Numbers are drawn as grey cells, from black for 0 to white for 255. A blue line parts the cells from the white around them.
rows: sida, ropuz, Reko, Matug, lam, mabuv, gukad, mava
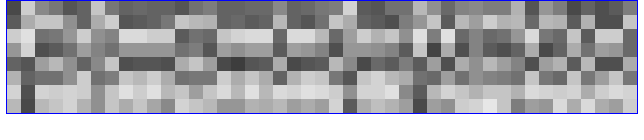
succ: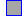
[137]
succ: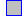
[178]

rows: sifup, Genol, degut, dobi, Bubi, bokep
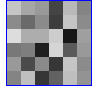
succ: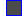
[139]
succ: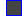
[185]
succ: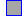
[153]
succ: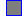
[31]
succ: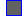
[191]
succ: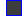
[197]
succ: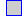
[23]

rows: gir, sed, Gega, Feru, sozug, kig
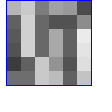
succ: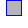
[201]
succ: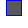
[209]
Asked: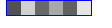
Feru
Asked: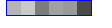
gir

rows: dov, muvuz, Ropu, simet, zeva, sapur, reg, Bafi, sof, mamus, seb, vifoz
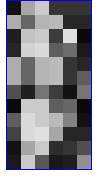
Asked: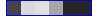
mamus
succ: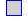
[218]
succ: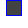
[218]
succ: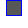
[25]
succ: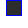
[53]

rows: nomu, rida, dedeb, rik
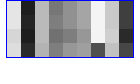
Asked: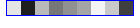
nomu
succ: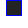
[186]
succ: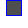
[193]
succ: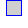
[42]
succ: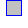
[71]
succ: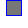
[145]
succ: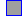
[79]

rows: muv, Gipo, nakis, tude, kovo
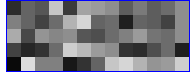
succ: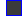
[163]
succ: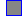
[142]

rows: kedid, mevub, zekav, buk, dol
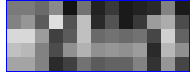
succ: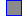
[19]
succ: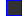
[150]

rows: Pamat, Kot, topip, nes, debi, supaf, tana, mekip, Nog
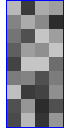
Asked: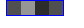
mekip
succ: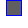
[158]
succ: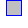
[59]
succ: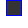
[150]
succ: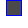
[184]
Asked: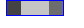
debi
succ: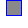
[44]

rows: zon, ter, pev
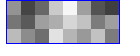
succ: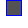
[63]
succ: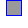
[194]

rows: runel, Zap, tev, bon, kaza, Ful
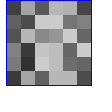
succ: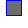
[102]
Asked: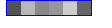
tev
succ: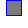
[50]
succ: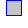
[189]

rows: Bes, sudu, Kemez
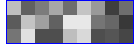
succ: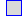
[78]
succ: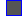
[70]
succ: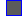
[196]
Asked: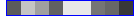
sudu
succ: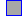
[110]
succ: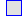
[78]

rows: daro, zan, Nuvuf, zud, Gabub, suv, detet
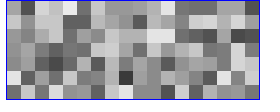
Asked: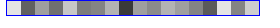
suv
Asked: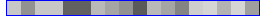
zan
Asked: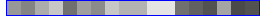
Nuvuf
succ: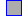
[199]
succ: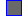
[179]
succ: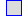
[146]
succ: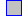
[235]

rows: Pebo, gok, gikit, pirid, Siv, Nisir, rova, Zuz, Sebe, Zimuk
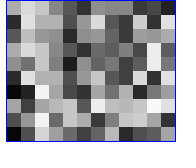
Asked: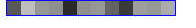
gikit
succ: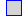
[158]

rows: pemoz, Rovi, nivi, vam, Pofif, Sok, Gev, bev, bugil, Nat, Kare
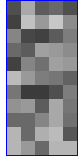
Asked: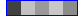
Rovi
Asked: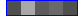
pemoz
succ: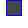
[65]
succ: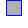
[187]
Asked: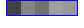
Pofif
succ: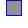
[153]
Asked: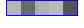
Nat

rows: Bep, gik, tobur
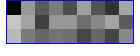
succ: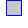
[164]
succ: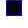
[150]
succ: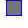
[110]
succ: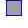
[83]
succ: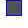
[50]

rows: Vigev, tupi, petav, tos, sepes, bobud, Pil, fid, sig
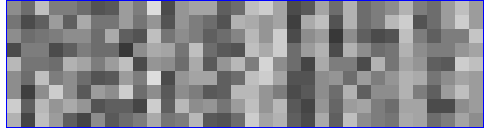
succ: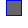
[156]
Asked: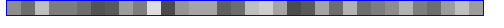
Vigev
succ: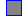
[184]

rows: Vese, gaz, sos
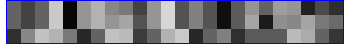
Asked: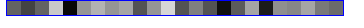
gaz
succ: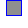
[135]
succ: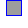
[149]
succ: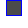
[47]
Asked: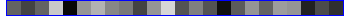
Vese

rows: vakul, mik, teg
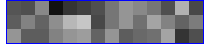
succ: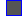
[79]
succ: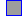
[99]
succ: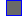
[112]

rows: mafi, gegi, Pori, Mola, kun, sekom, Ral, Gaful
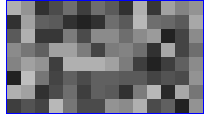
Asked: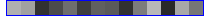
Ral
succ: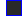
[168]
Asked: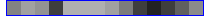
kun
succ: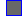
[90]
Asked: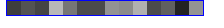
Gaful
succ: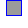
[34]
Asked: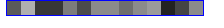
Pori

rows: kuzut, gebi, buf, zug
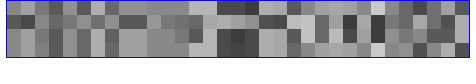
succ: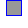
[120]
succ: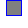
[89]
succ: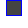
[74]
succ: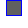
[160]

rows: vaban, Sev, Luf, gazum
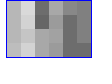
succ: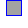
[109]
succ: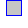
[168]
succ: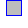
[211]
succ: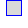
[109]
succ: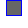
[155]

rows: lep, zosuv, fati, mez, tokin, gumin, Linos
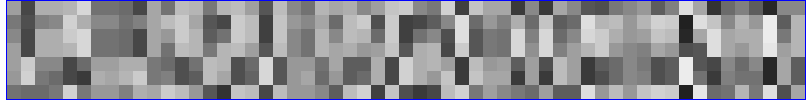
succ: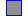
[215]
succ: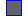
[215]

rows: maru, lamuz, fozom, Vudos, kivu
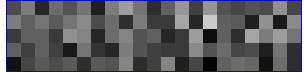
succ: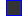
[38]
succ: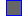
[18]

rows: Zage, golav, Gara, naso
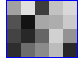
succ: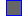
[209]
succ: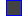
[40]
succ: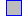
[40]
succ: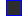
[109]

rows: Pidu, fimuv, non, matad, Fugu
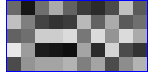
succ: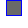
[22]
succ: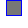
[219]
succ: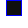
[164]
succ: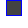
[51]
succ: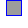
[28]
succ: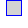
[75]

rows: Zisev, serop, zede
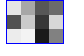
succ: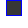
[215]
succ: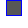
[107]
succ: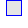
[167]
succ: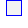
[26]

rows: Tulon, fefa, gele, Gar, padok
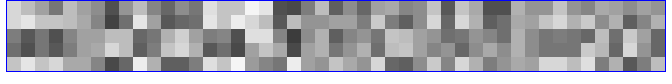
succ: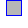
[103]
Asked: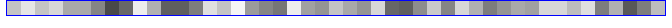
padok
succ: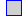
[161]
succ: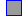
[133]

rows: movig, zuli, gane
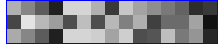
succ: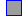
[78]
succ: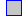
[163]
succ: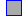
[134]
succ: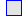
[184]

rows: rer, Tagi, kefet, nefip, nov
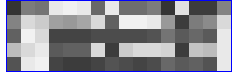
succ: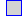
[60]
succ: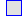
[60]

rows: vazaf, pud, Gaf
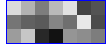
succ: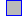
[225]
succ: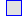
[67]
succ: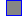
[111]

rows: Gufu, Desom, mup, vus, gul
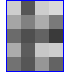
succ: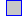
[205]
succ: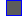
[199]
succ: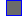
[79]
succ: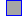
[129]
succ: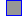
[99]

